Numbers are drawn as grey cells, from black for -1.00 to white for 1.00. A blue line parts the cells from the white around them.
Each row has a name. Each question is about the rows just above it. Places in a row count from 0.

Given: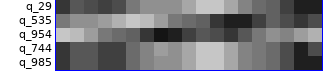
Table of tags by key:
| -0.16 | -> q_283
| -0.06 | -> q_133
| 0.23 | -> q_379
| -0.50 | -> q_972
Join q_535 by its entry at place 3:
q_379
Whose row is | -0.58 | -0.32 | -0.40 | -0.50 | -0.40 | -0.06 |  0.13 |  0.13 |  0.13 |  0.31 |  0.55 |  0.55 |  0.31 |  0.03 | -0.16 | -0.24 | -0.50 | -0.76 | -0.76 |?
q_29
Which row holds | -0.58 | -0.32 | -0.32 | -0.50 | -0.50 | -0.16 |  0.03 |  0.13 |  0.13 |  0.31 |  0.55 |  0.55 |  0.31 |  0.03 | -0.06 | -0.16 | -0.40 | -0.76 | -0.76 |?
q_985

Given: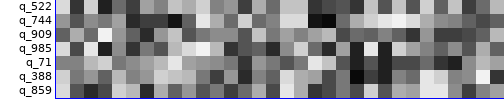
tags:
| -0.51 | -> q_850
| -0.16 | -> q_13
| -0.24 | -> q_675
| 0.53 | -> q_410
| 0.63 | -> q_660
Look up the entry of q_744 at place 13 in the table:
q_660
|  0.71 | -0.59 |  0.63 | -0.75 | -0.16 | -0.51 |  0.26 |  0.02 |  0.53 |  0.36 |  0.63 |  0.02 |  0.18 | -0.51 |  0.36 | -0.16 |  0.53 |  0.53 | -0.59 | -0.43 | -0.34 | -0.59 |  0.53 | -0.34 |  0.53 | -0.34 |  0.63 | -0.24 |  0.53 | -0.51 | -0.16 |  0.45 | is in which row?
q_522
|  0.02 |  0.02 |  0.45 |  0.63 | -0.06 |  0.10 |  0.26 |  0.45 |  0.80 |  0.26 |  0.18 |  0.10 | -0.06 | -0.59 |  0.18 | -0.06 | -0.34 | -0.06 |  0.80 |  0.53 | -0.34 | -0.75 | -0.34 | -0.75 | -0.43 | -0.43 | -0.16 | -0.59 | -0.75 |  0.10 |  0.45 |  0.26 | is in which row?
q_71
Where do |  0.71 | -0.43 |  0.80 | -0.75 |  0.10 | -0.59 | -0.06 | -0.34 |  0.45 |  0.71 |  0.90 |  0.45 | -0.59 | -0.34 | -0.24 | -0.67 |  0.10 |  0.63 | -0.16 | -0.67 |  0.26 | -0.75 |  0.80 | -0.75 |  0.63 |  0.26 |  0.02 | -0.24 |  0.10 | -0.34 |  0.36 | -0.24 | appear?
q_985
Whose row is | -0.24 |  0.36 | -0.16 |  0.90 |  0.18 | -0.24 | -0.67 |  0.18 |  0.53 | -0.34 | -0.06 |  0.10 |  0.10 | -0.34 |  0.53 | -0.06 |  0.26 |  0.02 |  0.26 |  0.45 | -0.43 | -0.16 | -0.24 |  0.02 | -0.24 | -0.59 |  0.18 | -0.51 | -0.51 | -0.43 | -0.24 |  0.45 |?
q_909

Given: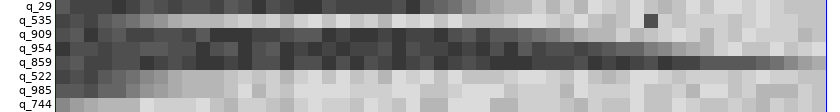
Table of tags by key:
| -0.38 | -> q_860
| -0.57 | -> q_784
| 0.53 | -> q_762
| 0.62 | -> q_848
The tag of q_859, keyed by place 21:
q_784
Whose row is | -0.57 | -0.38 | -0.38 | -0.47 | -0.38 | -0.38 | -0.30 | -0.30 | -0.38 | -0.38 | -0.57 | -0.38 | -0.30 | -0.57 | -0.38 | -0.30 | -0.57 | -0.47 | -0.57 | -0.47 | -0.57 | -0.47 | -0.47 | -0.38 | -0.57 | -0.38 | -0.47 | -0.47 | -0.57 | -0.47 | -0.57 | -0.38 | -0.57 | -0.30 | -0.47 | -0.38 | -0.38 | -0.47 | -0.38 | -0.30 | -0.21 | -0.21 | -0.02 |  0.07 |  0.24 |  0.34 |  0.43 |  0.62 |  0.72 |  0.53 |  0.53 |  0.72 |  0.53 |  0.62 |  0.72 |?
q_954

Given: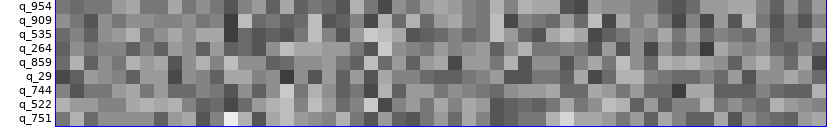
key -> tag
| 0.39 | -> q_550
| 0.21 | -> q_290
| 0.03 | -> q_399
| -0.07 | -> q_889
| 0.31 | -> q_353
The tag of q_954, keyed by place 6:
q_889
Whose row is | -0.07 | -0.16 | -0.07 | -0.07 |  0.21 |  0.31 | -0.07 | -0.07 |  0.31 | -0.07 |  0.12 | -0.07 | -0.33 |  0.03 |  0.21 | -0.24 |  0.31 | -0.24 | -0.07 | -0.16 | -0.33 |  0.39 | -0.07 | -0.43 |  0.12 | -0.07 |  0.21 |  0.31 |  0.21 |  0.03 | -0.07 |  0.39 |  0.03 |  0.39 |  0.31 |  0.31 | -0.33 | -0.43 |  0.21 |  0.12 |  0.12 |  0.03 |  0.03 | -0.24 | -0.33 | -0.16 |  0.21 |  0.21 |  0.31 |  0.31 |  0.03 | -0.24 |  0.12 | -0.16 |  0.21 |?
q_954
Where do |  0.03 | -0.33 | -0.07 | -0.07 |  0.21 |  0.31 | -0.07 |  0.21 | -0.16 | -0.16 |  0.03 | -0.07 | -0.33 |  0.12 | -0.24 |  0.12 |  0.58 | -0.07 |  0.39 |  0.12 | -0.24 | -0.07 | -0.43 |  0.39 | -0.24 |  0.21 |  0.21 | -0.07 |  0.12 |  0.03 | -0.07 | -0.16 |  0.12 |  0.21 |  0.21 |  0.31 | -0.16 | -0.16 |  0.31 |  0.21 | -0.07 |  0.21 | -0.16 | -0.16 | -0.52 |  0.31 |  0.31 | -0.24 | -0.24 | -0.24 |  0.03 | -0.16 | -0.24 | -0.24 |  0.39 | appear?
q_744

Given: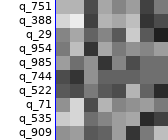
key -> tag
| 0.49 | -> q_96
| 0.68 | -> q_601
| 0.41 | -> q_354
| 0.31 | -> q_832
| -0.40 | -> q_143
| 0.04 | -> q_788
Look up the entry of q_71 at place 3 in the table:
q_354
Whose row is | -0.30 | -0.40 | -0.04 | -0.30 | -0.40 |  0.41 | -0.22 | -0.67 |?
q_522
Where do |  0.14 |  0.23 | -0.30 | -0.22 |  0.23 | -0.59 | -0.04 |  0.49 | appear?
q_909
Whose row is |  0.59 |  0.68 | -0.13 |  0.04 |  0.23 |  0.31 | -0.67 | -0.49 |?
q_535

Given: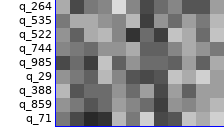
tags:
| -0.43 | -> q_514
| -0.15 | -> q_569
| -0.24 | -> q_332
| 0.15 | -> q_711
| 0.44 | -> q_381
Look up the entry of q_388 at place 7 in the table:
q_514
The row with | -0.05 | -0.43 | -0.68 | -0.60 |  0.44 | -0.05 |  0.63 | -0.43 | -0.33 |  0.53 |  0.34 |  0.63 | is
q_71
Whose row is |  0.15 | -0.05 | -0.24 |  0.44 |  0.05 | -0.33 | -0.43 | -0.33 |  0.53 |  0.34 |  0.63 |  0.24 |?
q_29
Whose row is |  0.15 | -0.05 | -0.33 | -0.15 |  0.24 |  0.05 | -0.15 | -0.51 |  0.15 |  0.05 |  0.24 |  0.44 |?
q_859
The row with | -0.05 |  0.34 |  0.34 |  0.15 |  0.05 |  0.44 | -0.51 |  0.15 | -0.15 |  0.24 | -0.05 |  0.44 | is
q_535

